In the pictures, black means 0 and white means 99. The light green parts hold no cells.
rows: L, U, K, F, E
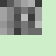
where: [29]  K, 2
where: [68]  L, 4

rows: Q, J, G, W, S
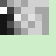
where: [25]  J, 1
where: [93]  G, 2
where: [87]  G, 4
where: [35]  Q, 0
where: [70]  G, 3
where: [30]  W, 1

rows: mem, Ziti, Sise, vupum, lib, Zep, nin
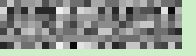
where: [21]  Ziti, 14
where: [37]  lib, 16
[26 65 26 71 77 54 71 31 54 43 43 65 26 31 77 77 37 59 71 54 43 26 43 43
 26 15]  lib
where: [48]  Zep, 3

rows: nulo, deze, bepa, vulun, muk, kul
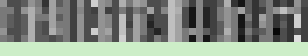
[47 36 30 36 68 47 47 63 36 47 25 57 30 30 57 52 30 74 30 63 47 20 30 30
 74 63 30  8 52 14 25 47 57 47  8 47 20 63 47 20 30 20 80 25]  bepa
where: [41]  kul, 1

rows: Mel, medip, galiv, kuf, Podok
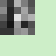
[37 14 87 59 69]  galiv
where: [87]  galiv, 2
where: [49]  Mel, 3
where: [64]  medip, 3
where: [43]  Mel, 0
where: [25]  kuf, 0

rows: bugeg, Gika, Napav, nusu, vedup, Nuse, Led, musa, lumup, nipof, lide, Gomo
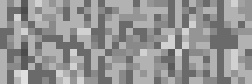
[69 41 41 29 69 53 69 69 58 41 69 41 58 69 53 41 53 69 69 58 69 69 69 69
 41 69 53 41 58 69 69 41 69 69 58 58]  Gika
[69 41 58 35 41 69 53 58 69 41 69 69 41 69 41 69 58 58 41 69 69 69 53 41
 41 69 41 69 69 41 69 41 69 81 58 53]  lumup
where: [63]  bugeg, 34
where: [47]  Nuse, 13
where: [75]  Napav, 5

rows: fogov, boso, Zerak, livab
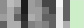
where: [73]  fogov, 1
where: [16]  Zerak, 3
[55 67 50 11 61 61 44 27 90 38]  boso
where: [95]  fogov, 8
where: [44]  boso, 6

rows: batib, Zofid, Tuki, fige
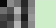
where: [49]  batib, 4
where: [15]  batib, 3
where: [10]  Tuki, 3
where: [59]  Tuki, 4
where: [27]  Tuki, 0

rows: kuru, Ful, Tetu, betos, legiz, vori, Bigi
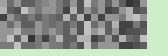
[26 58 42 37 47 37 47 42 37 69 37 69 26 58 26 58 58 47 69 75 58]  Tetu
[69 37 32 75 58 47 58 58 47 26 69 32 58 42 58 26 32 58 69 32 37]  Ful
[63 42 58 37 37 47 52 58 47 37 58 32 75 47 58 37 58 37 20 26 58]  kuru
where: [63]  kuru, 0
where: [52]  kuru, 6

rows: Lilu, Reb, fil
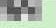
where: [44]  fil, 2
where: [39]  Lilu, 1
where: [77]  fil, 0
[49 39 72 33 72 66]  Lilu
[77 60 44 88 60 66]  fil
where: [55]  Reb, 3

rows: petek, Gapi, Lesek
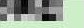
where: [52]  petek, 1
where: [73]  Lesek, 4
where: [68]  petek, 5

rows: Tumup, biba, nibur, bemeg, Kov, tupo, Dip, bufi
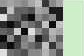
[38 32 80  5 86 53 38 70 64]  Kov
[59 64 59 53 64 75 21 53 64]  Tumup
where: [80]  Kov, 2
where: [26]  Dip, 2
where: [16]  bemeg, 0
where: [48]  tupo, 3

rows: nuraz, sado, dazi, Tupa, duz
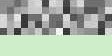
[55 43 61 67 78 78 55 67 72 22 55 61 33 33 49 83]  sado
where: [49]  sado, 14
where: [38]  Tupa, 8
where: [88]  dazi, 2
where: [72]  sado, 8
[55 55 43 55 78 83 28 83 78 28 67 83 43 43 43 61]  nuraz

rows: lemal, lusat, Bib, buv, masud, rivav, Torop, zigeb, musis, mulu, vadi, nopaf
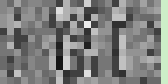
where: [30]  buv, 11
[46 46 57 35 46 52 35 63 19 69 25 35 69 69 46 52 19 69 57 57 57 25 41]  zigeb
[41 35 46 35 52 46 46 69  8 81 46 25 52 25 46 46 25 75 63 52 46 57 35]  mulu

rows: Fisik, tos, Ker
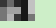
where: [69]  Ker, 1
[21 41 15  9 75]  Fisik
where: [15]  Fisik, 2

